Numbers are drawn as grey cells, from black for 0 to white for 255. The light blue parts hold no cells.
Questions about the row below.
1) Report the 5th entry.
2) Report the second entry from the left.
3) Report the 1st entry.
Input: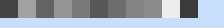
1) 120
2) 161
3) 68

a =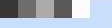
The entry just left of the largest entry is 88
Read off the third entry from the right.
171
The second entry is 109
